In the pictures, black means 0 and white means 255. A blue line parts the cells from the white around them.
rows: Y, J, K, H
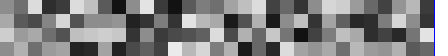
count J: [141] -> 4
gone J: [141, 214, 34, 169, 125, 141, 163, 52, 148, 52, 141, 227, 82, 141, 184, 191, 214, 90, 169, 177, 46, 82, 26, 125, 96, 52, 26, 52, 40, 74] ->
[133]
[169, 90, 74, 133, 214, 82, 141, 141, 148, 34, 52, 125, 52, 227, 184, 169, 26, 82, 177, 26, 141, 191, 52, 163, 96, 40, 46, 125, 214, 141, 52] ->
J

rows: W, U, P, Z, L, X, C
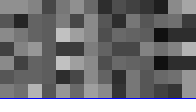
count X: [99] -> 3
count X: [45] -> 2
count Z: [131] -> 3

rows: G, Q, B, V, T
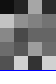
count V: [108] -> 2
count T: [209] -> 2

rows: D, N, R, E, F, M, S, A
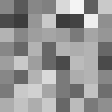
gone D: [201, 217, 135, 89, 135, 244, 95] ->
[128]
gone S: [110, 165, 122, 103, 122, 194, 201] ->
[209]
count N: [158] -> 0
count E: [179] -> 3
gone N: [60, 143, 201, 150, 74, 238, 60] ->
[67]

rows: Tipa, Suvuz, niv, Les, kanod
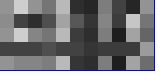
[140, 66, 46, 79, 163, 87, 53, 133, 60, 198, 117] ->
Suvuz
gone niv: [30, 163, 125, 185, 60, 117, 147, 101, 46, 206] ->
[133]
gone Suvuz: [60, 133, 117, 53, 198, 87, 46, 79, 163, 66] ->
[140]
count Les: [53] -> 1
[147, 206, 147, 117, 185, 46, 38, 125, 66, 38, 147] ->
Tipa
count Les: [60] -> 3

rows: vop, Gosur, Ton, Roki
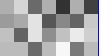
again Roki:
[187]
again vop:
[175]
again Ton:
[193]
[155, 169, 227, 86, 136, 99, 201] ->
Gosur
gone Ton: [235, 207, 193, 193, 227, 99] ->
[142]

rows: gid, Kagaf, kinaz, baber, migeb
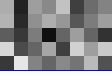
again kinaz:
[101]
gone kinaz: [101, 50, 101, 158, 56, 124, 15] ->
[93]
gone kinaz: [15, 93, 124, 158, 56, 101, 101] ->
[50]
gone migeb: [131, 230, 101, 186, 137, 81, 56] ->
[116]
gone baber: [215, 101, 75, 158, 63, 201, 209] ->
[166]

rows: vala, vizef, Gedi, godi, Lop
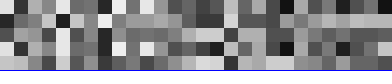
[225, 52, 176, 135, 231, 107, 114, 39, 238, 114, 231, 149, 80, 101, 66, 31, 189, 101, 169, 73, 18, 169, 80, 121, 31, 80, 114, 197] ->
godi
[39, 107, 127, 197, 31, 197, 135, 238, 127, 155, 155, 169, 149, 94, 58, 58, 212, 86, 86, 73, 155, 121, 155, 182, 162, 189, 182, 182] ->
vizef
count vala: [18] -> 2
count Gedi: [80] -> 4

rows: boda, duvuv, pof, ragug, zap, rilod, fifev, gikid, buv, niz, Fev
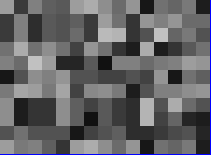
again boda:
[157]
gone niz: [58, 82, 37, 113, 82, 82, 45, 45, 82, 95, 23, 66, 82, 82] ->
[74]
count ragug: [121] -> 0
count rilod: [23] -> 2
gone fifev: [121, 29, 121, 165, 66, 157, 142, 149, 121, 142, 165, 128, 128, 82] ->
[136]
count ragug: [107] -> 0
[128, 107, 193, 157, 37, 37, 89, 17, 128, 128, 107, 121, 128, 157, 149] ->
zap

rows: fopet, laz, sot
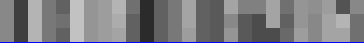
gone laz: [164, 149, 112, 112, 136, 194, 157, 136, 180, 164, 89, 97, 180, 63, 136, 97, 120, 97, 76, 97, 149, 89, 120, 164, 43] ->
[172]
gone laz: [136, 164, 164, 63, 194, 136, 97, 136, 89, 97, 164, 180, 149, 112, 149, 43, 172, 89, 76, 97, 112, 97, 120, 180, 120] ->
[157]
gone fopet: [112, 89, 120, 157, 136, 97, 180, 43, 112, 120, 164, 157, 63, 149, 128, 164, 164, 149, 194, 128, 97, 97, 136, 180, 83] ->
[143]
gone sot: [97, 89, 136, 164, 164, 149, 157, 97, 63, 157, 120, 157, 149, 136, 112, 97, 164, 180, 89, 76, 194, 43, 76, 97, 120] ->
[105]

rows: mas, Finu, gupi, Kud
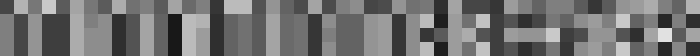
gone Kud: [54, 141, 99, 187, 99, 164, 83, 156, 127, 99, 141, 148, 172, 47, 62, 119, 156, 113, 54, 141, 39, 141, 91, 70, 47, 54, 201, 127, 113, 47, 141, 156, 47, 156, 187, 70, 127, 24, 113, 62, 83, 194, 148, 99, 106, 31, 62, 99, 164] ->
[135]
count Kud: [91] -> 1

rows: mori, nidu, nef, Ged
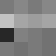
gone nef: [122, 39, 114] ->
[129]
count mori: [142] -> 0
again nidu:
[165]
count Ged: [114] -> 2
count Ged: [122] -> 2
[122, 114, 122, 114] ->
Ged
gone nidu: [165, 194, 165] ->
[157]

